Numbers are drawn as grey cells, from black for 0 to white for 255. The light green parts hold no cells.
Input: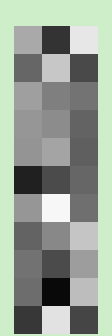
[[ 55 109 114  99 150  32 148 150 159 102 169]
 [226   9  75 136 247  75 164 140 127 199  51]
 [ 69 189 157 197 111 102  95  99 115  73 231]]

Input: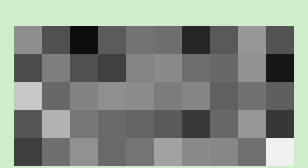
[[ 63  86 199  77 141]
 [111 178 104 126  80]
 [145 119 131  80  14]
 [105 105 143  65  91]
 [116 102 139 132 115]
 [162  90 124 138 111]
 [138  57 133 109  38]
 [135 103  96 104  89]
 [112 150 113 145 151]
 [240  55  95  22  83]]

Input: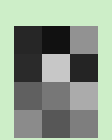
[[139  96  42  38]
 [ 87 119 199  17]
 [126 171  36 146]]

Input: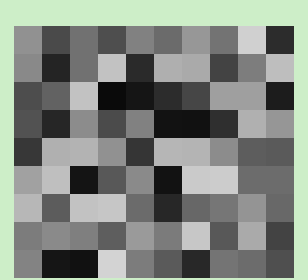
[[131 124 183 161  55  82  77 137 145]
 [ 21 138  92 191 176  38  98  36  74]
 [ 17 127 194  20 179 140 194 113 113]
 [211  94 198  88 145  75  10 194  78]
 [124 154 107 138  53 129  21  42 129]
 [ 90 123  39  18 182  18  44 175 107]
 [ 40 199 103 202 180  17  70 170 151]
 [116  88 118 204 140  47 159  67 115]
 [108 170 148 108  93 176 159 125 208]
 [ 79  67 104 108  90 150  28 190  44]]

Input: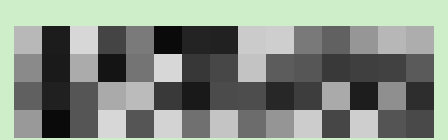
[[153  96 138 184]
 [ 10  32  26  28]
 [ 85  85 171 215]
 [215 170  20  68]
 [ 85 187 116 122]
 [211  57 215  10]
 [112  25  55  35]
 [196  75  71  33]
 [108  77 195 203]
 [149  39  92 206]
 [204  61  86 121]
 [ 70 170  57  97]
 [206  29  63 150]
 [ 84 143  65 183]
 [ 73  45  90 173]]

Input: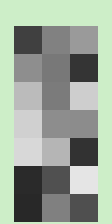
[[ 40  42 216 208 187 142  64]
 [128  80 181 141 123 120 129]
 [ 79 229  50 140 206  52 154]]
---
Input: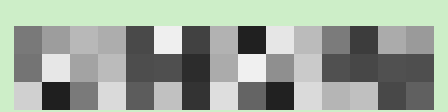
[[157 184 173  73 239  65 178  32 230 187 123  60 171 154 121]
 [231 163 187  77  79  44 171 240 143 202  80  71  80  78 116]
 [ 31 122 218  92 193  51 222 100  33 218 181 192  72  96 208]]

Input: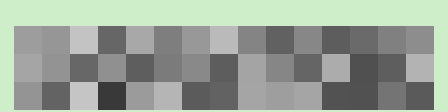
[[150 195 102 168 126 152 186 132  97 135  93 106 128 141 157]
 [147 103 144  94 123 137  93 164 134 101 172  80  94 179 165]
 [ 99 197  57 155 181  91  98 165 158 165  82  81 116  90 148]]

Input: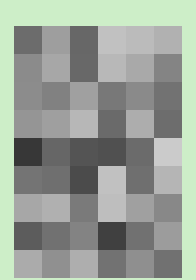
[[158 103 193 187 177 108]
 [167 104 184 169 132 139]
 [129 160 120 138 114 140]
 [159 183 106 173 109 149]
 [102  84  80 107 203  55]
 [111  75 193 111 181 116]
 [176 122 190 160 136 167]
 [113 131  64 113 156  92]
 [144 174 114 143 113 171]]

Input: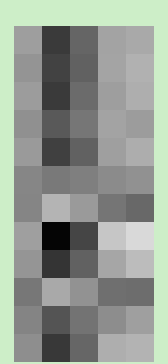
[[ 58 101 163 169 158]
 [ 66  97 164 177 148]
 [ 58 107 158 174 156]
 [ 89 118 163 156 144]
 [ 64  97 159 173 154]
 [121 127 139 145 134]
 [180 154 117 104 133]
 [  5  69 198 217 159]
 [ 52  97 166 188 149]
 [169 146 111 109 119]
 [ 84 115 141 159 132]
 [ 56 102 174 179 142]]

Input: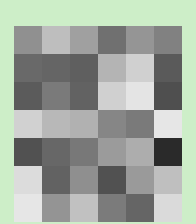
[[190 160 112 149 129 144]
 [101  95 180 208  90 105]
 [122  98 208 228  79  91]
 [184 177 134 122 230 209]
 [103 120 155 173  42  81]
 [ 98 143  81 154 191 220]
 [148 193 123 101 218 230]]

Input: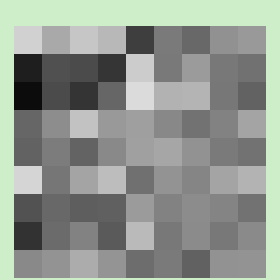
[[169 198 184  62 122 104 145 153 209]
 [ 80  75  53 204 121 155 120 113  30]
 [ 75  52 102 219 178 180 119  98  12]
 [141 194 153 159 136 114 130 164 102]
 [124  99 137 160 166 146 122 114  98]
 [118 164 189 112 147 133 164 179 213]
 [104  94  96 155 130 140 132 114  82]
 [107 130  90 186 120 139 120 138  50]
 [147 172 148 109 122  97 146 147 137]]
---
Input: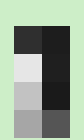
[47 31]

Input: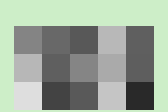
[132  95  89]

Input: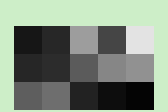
[22 44 34]

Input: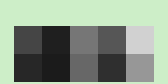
[69 27]

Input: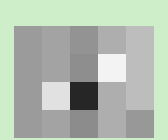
[155 163  38 174]

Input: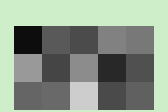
[ 13  69 205]

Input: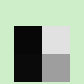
[  7 158]
